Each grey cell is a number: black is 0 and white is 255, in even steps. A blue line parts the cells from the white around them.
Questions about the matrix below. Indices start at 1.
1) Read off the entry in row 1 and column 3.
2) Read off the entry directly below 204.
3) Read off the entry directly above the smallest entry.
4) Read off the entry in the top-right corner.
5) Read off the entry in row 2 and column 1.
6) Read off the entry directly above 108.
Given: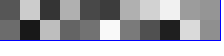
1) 52
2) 24
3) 204
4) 149
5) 108
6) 86

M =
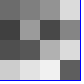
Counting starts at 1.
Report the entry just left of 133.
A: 72
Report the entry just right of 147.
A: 219
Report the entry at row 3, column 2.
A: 87
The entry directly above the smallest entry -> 108
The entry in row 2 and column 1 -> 64

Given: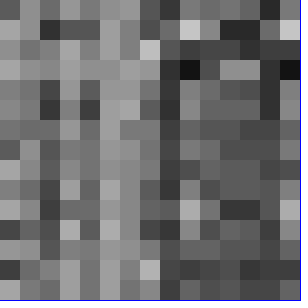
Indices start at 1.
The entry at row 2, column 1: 165
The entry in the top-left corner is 91
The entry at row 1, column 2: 143
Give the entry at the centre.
115
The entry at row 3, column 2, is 115
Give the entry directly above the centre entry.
121
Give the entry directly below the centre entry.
121
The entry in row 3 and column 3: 127
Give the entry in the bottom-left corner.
165
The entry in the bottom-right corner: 99
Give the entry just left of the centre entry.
143
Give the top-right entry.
121
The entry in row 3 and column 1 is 143
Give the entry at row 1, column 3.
107
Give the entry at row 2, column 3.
49

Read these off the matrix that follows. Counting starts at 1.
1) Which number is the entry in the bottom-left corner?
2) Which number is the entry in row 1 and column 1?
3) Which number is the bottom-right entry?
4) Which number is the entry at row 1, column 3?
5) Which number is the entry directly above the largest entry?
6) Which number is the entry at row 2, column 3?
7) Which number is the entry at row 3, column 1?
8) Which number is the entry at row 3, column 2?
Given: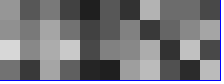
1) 114
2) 150
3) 187
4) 121
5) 144
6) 165
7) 215
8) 136

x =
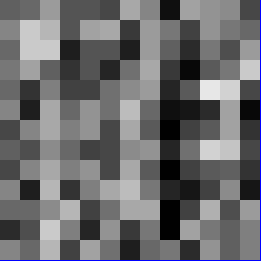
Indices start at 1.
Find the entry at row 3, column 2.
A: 202
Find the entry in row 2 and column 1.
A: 133
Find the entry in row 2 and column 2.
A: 202
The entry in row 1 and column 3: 155
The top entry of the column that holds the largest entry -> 147
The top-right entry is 71
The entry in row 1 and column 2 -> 104
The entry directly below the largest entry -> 43
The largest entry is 231
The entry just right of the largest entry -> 210
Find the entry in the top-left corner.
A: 96
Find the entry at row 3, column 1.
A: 104
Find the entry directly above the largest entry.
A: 90
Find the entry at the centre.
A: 168
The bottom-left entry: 133
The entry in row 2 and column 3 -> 182
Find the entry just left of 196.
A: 210
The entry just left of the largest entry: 90

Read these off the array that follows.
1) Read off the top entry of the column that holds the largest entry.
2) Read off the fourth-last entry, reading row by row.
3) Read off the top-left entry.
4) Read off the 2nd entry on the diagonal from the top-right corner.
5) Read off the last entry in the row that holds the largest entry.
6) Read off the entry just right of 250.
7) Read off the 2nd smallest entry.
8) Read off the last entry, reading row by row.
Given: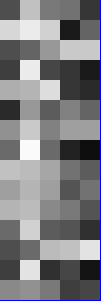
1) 193
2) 145
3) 78
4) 26
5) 14
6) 106
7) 20
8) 70

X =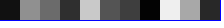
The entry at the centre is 84
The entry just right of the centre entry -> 62

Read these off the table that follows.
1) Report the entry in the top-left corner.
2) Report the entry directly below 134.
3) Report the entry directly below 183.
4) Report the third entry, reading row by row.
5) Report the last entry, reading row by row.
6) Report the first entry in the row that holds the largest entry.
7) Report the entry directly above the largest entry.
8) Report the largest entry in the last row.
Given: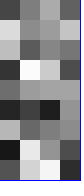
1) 70
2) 203
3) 23
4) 171
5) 45
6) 52
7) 91
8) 245

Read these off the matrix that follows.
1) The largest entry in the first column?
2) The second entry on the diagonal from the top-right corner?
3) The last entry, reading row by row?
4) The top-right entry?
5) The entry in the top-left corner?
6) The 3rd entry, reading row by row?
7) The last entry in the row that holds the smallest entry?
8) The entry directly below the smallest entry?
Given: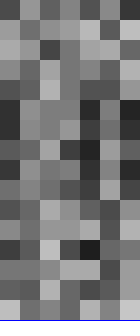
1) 190
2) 90
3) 198
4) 55
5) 75
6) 96
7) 118
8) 170

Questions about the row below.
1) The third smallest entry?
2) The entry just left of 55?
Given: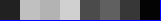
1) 55
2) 96
